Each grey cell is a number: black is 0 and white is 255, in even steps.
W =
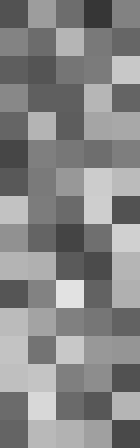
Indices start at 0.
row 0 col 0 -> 82
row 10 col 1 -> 130
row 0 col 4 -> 130
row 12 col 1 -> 115
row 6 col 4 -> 187
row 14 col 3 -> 87
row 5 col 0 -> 70
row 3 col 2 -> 95
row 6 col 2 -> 152
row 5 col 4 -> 126
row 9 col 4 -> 181
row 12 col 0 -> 195
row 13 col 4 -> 81
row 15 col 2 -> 178
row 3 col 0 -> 136
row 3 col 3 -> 182
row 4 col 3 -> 165
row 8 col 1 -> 100
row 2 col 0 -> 94
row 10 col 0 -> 85
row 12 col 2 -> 200
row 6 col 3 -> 204

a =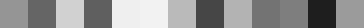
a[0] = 149
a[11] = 30
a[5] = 242

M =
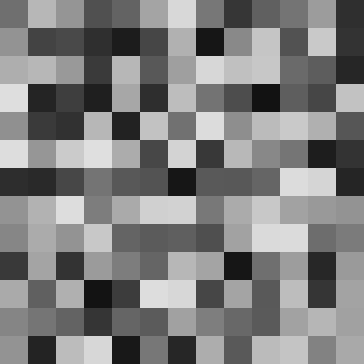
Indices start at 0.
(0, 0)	111
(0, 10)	116
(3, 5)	46
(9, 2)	51
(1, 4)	28
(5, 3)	223
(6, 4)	88
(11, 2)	99
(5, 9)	136
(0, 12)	47
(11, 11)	182
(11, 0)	133
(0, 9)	96
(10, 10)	189
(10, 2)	176
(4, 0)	144
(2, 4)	183
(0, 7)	119
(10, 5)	221
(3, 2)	62
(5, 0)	221
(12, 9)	187
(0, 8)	54
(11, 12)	161
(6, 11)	213
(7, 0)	147
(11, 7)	126
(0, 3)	80
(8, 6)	95
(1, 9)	197
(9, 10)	157
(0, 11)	156

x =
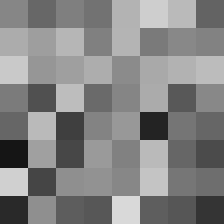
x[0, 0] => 134
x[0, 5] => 206
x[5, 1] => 160
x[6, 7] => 110
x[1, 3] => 128
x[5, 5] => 186
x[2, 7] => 188
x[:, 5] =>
[206, 122, 169, 171, 35, 186, 196, 94]
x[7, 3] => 87
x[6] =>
[208, 69, 143, 146, 135, 196, 118, 110]
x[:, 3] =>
[114, 128, 173, 106, 131, 154, 146, 87]
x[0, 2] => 127
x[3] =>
[123, 80, 189, 106, 133, 171, 88, 136]
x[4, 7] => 102
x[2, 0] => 201
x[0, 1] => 103
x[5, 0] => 21
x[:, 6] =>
[186, 136, 178, 88, 117, 102, 118, 86]
